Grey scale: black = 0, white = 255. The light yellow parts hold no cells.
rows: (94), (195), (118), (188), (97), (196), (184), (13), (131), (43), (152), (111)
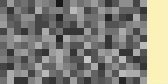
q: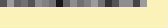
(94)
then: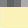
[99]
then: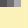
[99]

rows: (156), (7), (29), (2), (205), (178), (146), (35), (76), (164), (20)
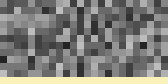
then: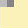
[64]
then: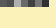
[90]
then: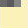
[148]
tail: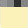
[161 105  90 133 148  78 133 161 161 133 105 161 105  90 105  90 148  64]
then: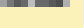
[105]
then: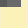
[161]

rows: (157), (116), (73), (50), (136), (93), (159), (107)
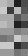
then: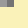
[128]
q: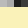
(50)
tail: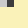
[186  88]
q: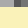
(73)

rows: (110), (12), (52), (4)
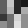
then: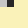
[23]
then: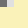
[143]
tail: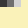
[143]
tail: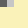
[39 23]
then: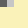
[39]

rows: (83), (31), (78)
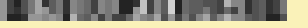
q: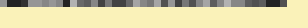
(78)
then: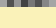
[93]
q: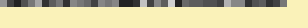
(83)
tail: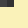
[ 81 119 165 150  93 119  50 134 119 105  66 134 119 134  35  35 150 194
  66 134  93 208  35 105  93  93 119  81  66 105  66 134  50  81  93  50
  66 119]
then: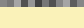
[178]

